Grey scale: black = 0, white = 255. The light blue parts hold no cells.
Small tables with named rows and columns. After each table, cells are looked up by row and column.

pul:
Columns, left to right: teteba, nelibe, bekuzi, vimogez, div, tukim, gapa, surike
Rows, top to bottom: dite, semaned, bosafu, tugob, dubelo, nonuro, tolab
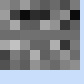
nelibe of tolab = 110
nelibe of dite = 123
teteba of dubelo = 166
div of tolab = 120
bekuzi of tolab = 94
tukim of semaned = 120
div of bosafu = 167
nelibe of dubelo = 193
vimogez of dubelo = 101
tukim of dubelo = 175

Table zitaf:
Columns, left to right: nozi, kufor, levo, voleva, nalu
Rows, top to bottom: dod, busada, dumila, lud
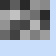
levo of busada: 134
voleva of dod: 149
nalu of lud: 157
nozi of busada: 168
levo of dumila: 67
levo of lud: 168
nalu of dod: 137
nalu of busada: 41
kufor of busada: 193
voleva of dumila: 182
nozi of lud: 104
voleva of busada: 111
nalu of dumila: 72
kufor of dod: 93
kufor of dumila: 79

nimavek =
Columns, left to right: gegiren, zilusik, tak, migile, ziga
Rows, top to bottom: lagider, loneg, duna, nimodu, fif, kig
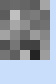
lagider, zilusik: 106
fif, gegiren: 80
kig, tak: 180
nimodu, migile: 155
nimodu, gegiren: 163
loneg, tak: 117
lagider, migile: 92
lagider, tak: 101
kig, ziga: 157
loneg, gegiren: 92
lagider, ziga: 165
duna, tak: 143
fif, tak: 67

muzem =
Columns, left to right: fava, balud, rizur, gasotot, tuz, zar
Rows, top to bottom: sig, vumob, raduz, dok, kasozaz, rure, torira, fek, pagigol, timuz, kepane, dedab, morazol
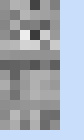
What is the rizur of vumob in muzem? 181
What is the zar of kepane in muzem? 148
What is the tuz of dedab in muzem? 112
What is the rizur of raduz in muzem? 123
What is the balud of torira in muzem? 99
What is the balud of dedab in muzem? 184
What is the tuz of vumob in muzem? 161
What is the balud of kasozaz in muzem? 184
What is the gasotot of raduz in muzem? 128
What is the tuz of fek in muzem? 175

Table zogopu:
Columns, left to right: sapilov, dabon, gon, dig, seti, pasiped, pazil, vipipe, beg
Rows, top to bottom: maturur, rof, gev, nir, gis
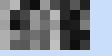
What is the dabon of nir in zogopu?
141
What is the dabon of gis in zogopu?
92
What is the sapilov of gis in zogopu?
175
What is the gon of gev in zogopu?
53
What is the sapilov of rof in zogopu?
171
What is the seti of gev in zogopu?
111
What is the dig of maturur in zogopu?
14
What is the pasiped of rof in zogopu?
184
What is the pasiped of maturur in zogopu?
74
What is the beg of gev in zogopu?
125
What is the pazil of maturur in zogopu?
40
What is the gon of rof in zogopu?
70
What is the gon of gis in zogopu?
88
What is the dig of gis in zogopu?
138
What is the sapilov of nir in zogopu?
175
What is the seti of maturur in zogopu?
153
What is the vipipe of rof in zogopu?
16

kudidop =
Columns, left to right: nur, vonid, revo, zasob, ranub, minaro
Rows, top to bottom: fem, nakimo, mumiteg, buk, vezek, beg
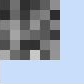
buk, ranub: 88
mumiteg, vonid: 151
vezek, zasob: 49
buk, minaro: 58
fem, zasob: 63
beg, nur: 170
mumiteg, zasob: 147
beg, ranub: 83

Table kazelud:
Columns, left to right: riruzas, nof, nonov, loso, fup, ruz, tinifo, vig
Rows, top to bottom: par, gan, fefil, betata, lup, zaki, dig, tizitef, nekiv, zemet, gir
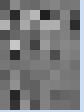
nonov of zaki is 122
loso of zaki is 108
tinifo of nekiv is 123
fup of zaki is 129
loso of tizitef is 114
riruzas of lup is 117
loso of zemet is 97
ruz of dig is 117
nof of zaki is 42
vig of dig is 112
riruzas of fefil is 178
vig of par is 120
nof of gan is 41
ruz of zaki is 77
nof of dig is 112
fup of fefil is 174
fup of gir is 130
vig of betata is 105
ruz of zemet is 94

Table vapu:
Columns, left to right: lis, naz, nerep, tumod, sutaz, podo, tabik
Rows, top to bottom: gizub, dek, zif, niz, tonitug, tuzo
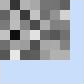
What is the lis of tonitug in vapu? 111
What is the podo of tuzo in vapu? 177
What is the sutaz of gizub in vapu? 117
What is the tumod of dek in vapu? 195
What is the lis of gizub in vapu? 180
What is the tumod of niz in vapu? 225
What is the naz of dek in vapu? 185
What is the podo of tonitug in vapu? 169
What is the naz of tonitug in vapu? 162
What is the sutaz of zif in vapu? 172
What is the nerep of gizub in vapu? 180

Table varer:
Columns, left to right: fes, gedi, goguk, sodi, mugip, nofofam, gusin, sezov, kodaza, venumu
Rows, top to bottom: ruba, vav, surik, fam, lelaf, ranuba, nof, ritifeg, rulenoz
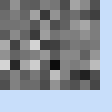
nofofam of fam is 115
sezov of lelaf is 121
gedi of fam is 138
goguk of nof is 167
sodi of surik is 86
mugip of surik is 148
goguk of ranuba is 116
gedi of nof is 39
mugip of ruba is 127
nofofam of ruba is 118
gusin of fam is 128
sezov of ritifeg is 56
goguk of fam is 100

